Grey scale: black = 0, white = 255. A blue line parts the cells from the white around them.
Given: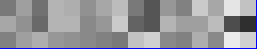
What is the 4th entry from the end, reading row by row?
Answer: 174
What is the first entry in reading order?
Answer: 121
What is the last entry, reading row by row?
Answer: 208
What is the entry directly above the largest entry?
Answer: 77
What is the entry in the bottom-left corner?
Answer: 129
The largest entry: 235
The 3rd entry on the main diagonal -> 174
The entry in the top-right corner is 194
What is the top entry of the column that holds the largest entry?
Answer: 229
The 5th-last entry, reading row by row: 129
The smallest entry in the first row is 85

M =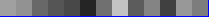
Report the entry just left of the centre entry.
37
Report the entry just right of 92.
132
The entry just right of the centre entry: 195
